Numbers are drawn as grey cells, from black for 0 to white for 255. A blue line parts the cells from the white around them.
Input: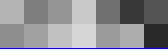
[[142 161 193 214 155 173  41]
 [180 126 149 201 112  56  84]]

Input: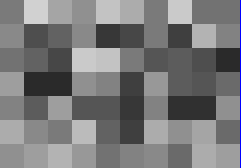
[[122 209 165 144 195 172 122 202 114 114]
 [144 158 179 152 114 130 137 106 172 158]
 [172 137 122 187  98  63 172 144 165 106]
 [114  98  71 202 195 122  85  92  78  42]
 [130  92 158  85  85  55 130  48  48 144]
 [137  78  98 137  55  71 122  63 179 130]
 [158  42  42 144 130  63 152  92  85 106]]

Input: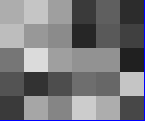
[[118 219 159 146 146  32]
 [173 197 159  58  95  44]
 [ 58 166 133 204 173  71]
 [189 152 139  38  89  64]
 [ 83  50  77 110 103 197]]

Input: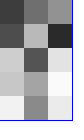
[[ 77 185  42]
 [199 164 250]
 [242 138 235]
 [ 61 111 146]
 [206  84 227]]

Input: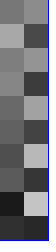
[[ 26 196]
 [ 79 184]
 [105 162]
 [126 148]
 [119 140]
 [168  73]
 [ 97  67]
 [134  60]
 [ 91  54]
 [ 48  40]]

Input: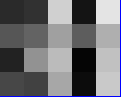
[[ 34 146 187   5 193]
 [ 86  99 160  93 175]
 [ 71  65 167  12 201]
 [ 42  49 208  20 228]]

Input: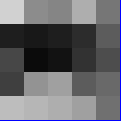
[[189 182 174 160 112]
 [ 63 147 160  92 105]
 [209 140 133 174 118]
 [ 30  24  30  44  92]
 [ 71  11  18  50  77]]

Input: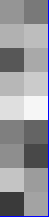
[[223 246]
 [183 203]
 [177 189]
 [ 87 169]
 [ 58 163]
 [196 156]
 [149 121]
 [127 100]
 [142  72]]

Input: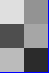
[[ 78 166]
 [223 147]
 [187  43]]
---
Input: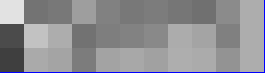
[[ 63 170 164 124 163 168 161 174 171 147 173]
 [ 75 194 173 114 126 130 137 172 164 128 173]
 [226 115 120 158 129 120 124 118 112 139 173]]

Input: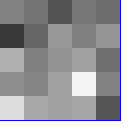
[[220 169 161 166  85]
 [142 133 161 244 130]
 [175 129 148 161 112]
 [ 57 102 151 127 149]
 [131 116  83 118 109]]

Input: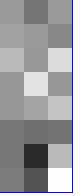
[[125  83 253]
 [118  42 186]
 [119 112 114]
 [150 164 196]
 [151 227 150]
 [186 152 220]
 [162 154 136]
 [155 117 155]]

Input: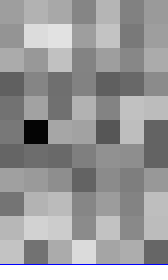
[[195 114 171 219 165 173 102]
 [183 210 204 139 194 137 188]
 [116 179 187 134 156 131 190]
 [160 154 142  99 139 126 152]
 [101 109 105 127 145 142  99]
 [120   4 166 162  86 190  99]
 [114 162 112 178 131 193 188]
 [ 96 133 111 130  95 104 139]
 [171 152 193 131 158 135 171]
 [148 220 226 158 195 121 158]
 [158 178 168 133 181 129 154]]

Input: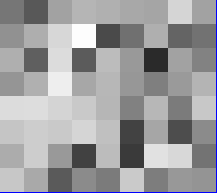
[[199 169  90 139 123 202 125 152 148]
 [172 205 153  65 188  58 225 216 115]
 [197 205 201 213 192  66 166  77 139]
 [220 221 212 201 182 129 183 123 200]
 [149 176 238 167 183 151 127 154 180]
 [175  95 220  91 188 153  42 162 130]
 [145 174 215 253  74 112 175 100 114]
 [118  88 162 181 176 168 165 213 162]]

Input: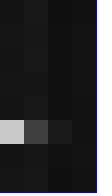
[[ 21  23  15  18]
 [ 19  22  17  19]
 [201  63  26  18]
 [ 20  24  16  18]
 [ 21  21  16  19]
 [ 20  24  16  19]
 [ 21  23  16  19]
 [ 19  24  15  17]]
